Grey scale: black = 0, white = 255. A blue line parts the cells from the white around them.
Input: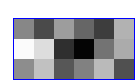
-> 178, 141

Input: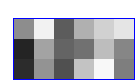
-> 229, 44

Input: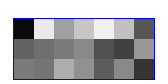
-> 86, 123

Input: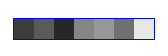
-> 231, 61

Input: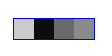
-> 138, 203

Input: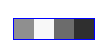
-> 47, 143
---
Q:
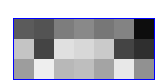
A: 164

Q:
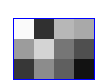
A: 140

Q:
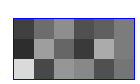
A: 136

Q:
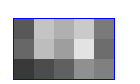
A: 96

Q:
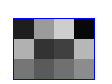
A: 90

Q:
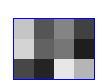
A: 36

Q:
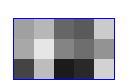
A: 27

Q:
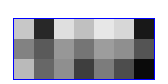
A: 124

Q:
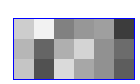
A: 167

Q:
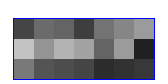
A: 44
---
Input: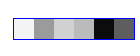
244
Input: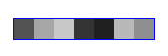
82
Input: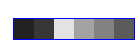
34
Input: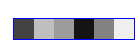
67
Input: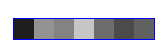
30
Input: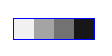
241
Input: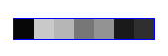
7
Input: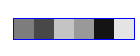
125
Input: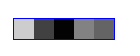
205
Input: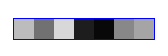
188
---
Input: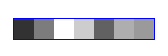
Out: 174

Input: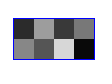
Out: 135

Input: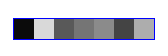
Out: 139

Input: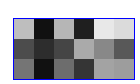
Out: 190

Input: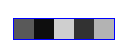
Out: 89

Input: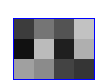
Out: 175

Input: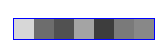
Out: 136

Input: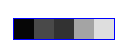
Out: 73

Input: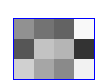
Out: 208

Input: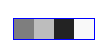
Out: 126
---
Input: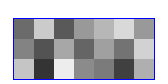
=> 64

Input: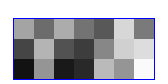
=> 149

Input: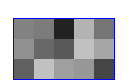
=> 151

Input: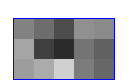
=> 124

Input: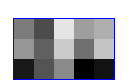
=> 0

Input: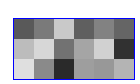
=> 152
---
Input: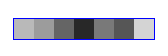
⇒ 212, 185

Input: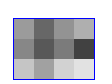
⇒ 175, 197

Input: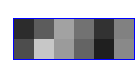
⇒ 129, 77

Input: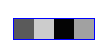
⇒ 161, 90

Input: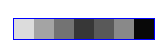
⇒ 8, 220

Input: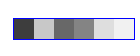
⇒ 241, 61

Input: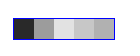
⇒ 177, 41
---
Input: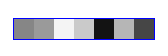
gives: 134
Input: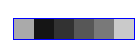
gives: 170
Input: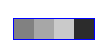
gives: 129
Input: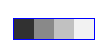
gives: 49
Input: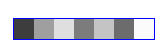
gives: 61
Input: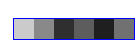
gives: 203
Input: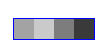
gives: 163
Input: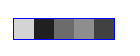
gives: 212
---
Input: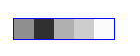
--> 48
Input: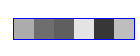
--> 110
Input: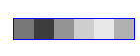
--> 61
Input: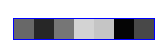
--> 39
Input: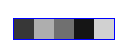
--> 174
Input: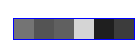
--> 84
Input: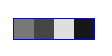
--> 69
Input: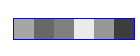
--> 104
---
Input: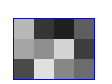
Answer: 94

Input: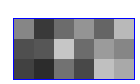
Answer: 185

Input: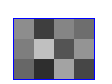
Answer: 110

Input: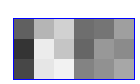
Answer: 159

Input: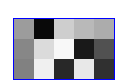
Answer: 172

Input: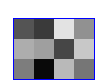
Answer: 145
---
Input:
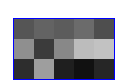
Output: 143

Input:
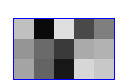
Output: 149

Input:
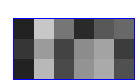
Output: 54

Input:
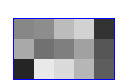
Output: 169

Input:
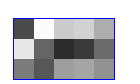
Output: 231

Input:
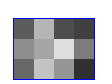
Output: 142

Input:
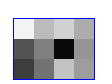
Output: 82

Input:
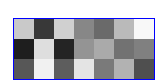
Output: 30

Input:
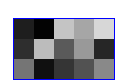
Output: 46
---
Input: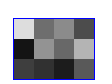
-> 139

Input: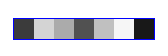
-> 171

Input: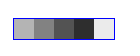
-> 83

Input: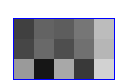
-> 93

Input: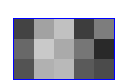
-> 193

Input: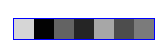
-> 99

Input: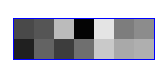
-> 187
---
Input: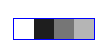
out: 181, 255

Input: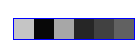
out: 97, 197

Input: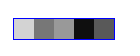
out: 89, 211

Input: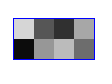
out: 167, 12

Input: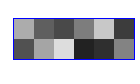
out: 60, 81

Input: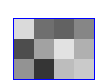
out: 134, 147

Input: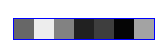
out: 163, 103
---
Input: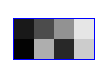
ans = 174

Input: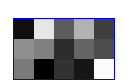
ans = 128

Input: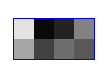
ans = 66

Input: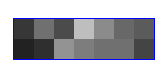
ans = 47

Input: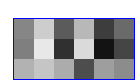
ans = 232

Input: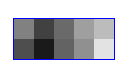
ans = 26

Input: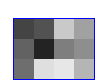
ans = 35

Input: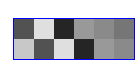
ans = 82
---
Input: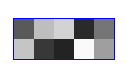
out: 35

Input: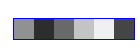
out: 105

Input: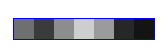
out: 141

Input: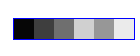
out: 111

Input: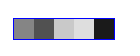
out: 201

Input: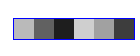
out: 30

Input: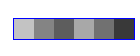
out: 93
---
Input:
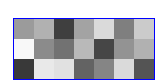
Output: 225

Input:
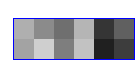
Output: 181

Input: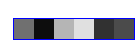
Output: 112

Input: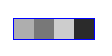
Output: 120

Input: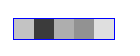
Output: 174

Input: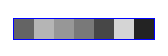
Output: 151

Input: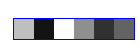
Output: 143

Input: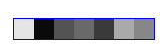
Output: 135

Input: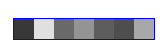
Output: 148

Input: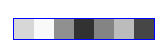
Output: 188
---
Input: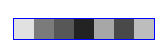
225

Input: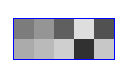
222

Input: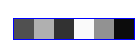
250

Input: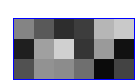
208

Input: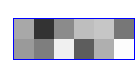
253

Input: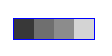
212

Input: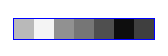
244

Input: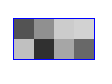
210
